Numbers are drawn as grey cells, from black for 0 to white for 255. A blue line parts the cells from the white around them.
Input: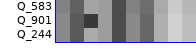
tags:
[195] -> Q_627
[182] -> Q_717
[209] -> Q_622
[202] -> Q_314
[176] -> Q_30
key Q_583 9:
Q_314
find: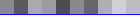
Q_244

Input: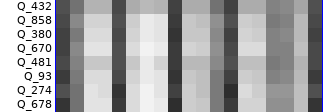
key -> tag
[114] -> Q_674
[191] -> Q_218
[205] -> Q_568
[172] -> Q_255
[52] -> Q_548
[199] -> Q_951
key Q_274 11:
Q_218
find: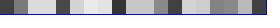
Q_380
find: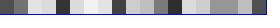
Q_274
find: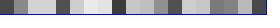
Q_858
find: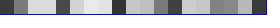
Q_93

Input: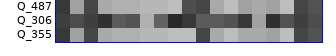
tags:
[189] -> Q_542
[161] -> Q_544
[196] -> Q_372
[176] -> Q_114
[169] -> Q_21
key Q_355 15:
Q_21
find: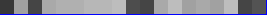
Q_487
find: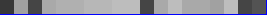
Q_355
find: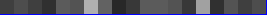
Q_306

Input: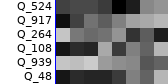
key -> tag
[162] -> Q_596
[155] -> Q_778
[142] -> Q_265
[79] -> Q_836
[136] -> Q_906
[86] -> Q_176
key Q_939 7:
Q_176
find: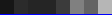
Q_48
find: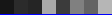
Q_108
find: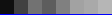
Q_917

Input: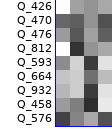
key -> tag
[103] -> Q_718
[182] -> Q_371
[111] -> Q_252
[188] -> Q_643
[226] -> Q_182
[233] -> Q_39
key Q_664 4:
Q_643
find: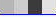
Q_932
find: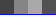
Q_576
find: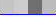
Q_664
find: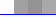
Q_426

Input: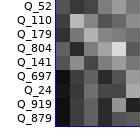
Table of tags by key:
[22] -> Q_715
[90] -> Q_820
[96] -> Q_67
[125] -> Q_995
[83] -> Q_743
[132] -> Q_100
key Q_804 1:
Q_67
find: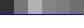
Q_179
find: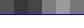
Q_52
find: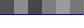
Q_141
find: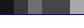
Q_24

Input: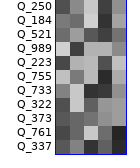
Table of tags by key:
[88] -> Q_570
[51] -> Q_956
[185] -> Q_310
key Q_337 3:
Q_956
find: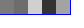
Q_184
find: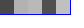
Q_223
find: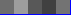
Q_521

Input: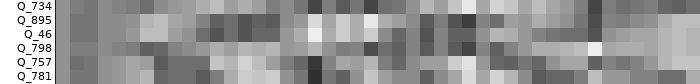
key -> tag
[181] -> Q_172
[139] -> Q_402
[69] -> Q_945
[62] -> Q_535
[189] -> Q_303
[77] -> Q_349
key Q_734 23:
Q_945
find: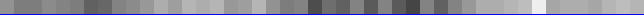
Q_798

